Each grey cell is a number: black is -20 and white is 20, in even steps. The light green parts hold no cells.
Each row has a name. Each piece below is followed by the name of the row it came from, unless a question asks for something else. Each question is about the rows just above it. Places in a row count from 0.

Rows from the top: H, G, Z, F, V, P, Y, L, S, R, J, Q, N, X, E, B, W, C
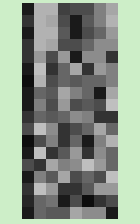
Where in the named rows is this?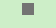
W, 2
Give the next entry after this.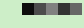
[-16]
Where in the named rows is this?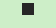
W, 0
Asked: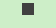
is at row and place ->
H, 3
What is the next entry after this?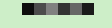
[0]

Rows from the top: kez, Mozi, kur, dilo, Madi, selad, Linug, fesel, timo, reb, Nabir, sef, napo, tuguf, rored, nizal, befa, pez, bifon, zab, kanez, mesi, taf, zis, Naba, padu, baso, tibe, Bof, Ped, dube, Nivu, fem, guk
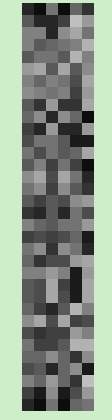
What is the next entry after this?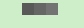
[0]
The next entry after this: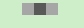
[-6]

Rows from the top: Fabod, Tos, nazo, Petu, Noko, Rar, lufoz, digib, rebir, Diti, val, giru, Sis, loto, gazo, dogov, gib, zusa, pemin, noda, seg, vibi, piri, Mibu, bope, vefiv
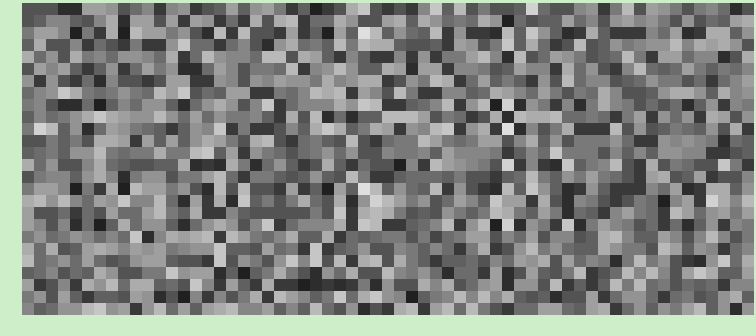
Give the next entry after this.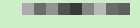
[-3]
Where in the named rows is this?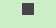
noda, 34

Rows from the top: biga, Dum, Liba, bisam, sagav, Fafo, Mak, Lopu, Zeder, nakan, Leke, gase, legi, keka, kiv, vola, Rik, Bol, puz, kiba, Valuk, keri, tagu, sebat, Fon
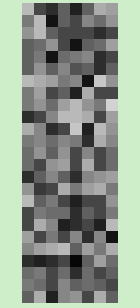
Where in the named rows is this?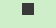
vola, 1
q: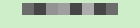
keka
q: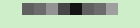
bisam
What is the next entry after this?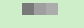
[-1]
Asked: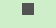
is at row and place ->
Fafo, 4
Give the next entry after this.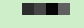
[5]

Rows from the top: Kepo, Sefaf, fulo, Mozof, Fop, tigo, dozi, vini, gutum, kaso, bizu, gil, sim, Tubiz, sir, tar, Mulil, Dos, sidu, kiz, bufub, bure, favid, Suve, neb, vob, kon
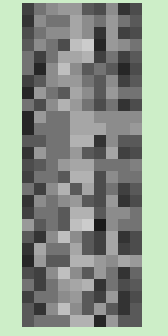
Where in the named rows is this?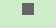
favid, 9
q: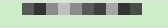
kiz
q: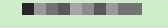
vini
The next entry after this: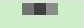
[8]
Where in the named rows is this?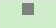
Tubiz, 9

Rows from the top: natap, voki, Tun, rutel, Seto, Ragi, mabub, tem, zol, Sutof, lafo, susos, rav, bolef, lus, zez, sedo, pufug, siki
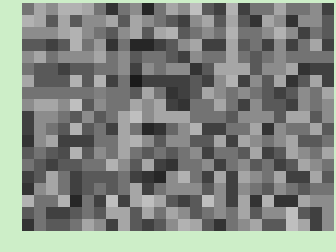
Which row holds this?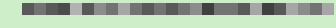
rav
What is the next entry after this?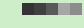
[-2]
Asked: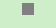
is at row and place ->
tem, 6
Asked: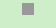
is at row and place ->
rutel, 6
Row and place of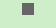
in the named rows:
lafo, 12
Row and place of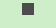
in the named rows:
rav, 3

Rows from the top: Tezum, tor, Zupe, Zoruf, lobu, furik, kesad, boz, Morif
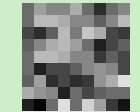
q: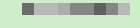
tor
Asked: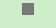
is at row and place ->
Zupe, 4
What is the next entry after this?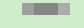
[-3]

